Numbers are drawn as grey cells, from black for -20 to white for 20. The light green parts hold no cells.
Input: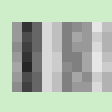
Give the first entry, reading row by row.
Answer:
4
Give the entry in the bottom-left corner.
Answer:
2
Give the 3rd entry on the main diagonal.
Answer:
-4
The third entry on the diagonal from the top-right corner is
4
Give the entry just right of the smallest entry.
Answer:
-2
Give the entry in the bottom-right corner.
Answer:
8
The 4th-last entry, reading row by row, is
4
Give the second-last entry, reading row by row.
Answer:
14
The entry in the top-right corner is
10
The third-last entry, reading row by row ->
4
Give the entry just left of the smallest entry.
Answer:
6
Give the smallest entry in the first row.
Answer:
-12
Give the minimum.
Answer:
-14
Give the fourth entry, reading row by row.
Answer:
14
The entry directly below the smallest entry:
-8
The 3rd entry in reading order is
-4
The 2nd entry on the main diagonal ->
-8
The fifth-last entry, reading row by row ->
0

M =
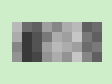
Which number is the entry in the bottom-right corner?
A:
-5
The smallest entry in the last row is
-11
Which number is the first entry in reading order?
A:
9
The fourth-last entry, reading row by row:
3
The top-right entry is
-3

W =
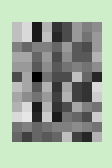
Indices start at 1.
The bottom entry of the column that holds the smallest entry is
-4
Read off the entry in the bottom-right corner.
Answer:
8
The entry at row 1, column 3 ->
-16
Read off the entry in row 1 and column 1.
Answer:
10
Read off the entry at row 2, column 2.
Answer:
14
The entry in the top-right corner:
2
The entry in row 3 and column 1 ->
0
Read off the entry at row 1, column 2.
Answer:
14
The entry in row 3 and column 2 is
-4
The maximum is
16
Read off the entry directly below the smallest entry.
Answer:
-6
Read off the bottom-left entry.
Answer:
-4
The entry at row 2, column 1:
10
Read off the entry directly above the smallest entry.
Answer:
-6

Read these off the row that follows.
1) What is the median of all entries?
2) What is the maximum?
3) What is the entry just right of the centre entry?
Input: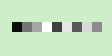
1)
2
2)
20
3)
16

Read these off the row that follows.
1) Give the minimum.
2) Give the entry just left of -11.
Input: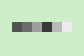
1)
-11
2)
5

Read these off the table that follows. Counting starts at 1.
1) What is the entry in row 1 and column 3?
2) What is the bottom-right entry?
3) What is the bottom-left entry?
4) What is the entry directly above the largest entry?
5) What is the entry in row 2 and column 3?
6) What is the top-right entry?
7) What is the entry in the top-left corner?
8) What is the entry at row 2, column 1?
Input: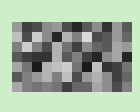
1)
-8
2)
0
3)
6
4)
-6
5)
12
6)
-6
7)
4
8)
10
